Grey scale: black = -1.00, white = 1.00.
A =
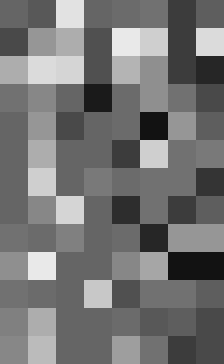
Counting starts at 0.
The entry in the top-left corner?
-0.21
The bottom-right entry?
-0.43
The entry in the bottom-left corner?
0.06
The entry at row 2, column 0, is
0.36
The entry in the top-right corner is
-0.26
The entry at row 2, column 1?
0.72
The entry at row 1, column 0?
-0.43
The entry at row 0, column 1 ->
-0.31
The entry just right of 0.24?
-0.11
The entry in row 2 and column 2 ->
0.67
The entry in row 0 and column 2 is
0.77
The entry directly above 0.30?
-0.70
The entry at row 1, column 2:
0.36
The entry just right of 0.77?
-0.21
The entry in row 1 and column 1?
0.18

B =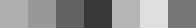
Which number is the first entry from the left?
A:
0.37
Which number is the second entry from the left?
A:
0.20
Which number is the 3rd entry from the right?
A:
0.42

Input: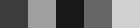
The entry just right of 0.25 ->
-0.81
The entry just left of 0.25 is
-0.53

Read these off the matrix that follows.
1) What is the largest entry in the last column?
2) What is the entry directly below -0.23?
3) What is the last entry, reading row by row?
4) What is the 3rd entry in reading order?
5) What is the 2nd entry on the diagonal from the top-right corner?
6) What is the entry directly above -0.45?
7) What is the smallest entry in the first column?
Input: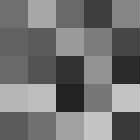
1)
0.54
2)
-0.18
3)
-0.56
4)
-0.18
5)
-0.02
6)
0.04
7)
-0.29

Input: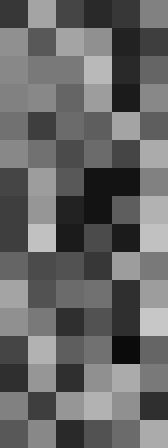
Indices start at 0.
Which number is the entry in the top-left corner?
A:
-0.57
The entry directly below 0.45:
0.23
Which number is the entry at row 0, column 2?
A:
-0.46
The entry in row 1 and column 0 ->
0.13
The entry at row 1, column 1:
-0.31
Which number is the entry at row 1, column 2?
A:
0.29
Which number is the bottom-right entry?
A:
0.34
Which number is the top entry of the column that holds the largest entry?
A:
0.01
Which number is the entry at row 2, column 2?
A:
-0.05
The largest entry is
0.56
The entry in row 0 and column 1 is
0.29
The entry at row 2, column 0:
0.07
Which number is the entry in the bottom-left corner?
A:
-0.31
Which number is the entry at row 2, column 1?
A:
-0.05
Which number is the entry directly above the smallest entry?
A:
-0.63

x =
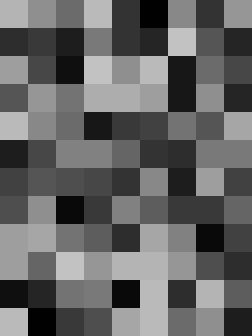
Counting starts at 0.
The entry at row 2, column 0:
0.24
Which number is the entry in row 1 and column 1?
-0.55
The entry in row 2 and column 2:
-0.88
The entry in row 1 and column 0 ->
-0.65
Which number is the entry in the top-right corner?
0.18
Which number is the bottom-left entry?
0.46
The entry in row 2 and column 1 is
-0.44
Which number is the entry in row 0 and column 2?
-0.16
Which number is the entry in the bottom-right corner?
-0.77
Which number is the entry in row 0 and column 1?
0.12
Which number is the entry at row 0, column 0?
0.41

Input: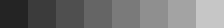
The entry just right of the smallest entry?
-0.54
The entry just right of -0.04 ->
0.12

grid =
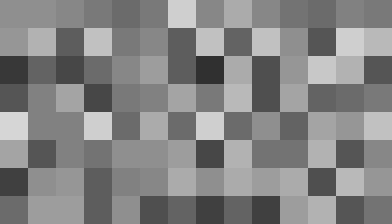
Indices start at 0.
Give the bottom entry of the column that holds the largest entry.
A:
-0.16
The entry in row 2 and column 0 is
-0.56
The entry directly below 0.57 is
-0.22
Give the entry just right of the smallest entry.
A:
0.34
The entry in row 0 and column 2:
0.06
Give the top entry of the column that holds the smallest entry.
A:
0.06
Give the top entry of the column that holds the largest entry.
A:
0.12
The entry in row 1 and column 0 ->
0.18
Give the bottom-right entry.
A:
-0.10
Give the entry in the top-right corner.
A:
-0.05
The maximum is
0.68
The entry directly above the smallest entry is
0.51
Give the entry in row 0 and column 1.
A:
0.12
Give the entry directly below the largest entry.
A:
0.29
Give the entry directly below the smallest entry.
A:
-0.05
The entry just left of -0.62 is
-0.27
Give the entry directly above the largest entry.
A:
-0.33
